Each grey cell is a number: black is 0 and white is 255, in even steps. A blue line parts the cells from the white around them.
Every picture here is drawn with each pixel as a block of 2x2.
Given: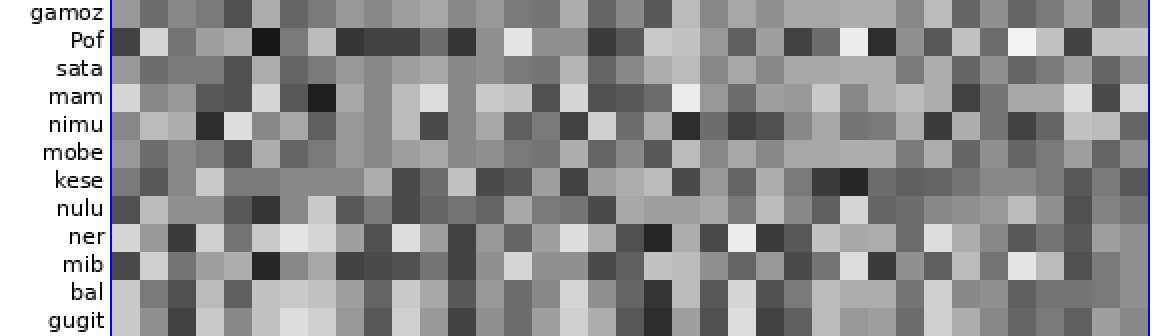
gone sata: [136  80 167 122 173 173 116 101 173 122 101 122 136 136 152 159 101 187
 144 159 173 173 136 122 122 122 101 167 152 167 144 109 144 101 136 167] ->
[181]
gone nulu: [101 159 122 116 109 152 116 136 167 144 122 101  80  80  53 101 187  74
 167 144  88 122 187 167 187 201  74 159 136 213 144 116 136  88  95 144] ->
[130]
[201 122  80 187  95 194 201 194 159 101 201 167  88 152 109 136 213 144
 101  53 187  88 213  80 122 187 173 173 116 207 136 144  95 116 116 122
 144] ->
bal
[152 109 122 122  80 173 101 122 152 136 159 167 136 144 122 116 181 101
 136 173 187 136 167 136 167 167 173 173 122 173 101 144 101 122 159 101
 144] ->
sata
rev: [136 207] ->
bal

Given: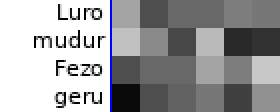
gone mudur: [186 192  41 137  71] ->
[49]
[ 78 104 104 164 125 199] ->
Fezo
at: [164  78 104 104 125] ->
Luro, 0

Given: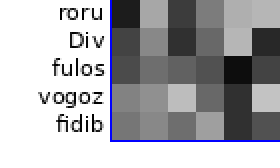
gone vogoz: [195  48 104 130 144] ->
[189]
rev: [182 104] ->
Div
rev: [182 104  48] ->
Div
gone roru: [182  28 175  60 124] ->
[167]
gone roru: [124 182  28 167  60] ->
[175]
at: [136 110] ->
fidib, 1

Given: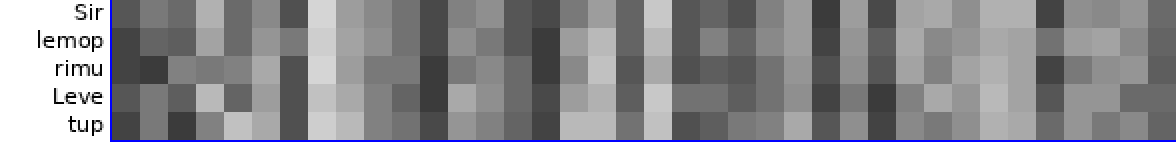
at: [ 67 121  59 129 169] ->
Leve, 25
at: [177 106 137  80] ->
Sir, 3
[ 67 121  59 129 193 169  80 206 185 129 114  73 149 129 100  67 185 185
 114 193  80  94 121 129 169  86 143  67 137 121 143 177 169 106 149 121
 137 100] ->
tup

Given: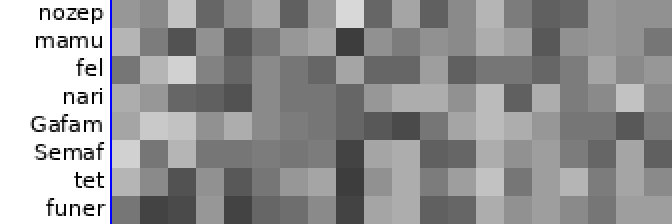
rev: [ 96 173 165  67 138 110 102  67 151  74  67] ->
funer
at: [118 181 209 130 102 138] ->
fel, 0
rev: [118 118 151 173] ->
Gafam
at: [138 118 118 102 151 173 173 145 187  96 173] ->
nari, 5
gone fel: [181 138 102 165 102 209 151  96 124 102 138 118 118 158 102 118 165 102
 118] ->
[130]
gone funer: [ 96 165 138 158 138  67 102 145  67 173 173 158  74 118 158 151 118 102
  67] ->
[110]
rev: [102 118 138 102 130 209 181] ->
fel

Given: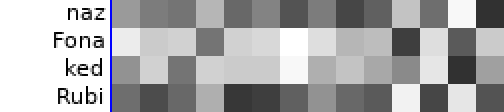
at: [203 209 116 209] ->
Fona, 1
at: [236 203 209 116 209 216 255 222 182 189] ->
Fona, 0

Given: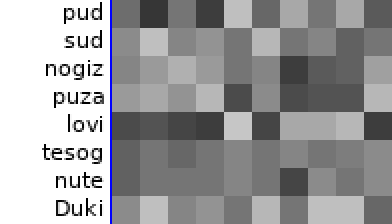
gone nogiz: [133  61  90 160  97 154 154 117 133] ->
[176]
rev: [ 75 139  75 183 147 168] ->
puza
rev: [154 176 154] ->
nogiz
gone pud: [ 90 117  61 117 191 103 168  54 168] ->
[109]
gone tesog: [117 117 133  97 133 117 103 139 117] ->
[125]

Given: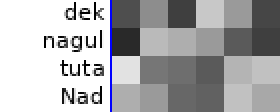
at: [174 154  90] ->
nagul, 2
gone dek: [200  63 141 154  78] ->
[70]
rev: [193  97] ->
Nad
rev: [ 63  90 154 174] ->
nagul

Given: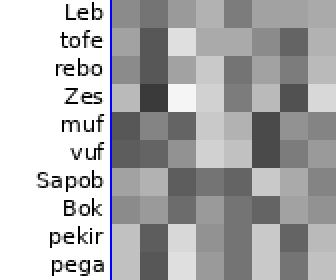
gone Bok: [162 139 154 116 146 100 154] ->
[108]
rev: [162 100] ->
Bok
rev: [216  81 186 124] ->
Zes
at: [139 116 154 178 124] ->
Leb, 0
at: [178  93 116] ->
Sapob, 1

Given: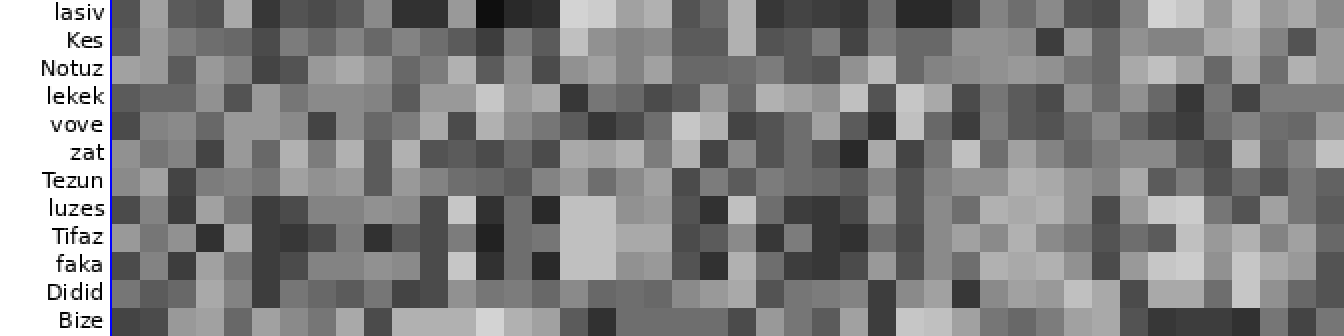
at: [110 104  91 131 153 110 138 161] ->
Tezun, 12
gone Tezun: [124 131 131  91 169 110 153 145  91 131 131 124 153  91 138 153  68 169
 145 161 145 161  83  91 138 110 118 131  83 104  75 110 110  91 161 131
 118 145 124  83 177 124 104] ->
[98]
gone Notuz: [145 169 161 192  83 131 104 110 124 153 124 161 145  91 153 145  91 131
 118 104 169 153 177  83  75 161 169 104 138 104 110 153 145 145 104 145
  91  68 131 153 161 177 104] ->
[185]
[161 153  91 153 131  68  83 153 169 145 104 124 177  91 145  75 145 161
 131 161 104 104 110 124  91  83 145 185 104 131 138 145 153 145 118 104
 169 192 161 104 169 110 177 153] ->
Notuz
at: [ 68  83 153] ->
Notuz, 5

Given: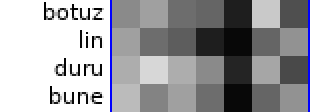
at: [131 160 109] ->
bune, 1
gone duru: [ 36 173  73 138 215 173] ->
[166]
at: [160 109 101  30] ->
botuz, 1

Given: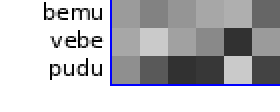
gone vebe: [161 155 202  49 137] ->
[167]
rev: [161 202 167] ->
vebe
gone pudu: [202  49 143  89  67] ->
[55]
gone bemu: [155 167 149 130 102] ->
[175]
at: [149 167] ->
bemu, 2

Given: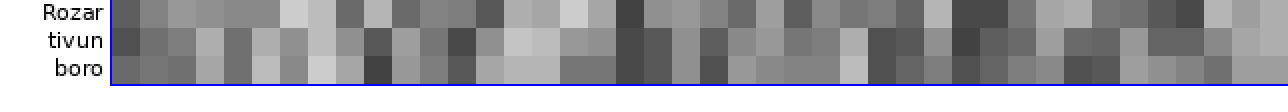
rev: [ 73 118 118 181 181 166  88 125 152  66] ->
boro
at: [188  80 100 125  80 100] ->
boro, 26
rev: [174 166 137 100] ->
tivun
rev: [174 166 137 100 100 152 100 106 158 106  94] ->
tivun
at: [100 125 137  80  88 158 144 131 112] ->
boro, 31
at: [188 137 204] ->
boro, 5
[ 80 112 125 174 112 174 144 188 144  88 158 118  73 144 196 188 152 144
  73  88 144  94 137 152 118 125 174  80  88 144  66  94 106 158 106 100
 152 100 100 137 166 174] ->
tivun

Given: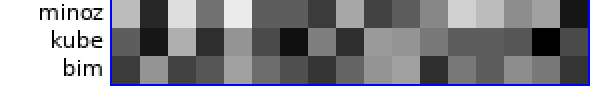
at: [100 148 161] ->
bim, 8
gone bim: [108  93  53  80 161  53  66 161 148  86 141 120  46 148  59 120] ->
[100]
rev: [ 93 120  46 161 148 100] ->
bim
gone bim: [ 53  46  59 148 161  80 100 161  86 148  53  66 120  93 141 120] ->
[108]
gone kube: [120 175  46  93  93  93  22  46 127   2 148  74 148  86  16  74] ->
[154]

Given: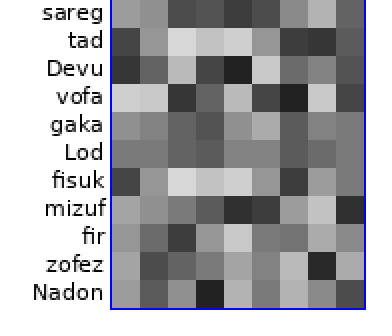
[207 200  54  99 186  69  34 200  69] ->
vofa
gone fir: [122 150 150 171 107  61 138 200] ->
[115]

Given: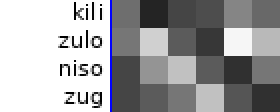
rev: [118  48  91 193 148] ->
niso
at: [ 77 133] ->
kili, 3
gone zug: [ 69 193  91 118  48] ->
[85]
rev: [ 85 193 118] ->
zug
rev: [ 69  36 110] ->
kili
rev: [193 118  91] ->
zug
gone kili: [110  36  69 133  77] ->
[104]

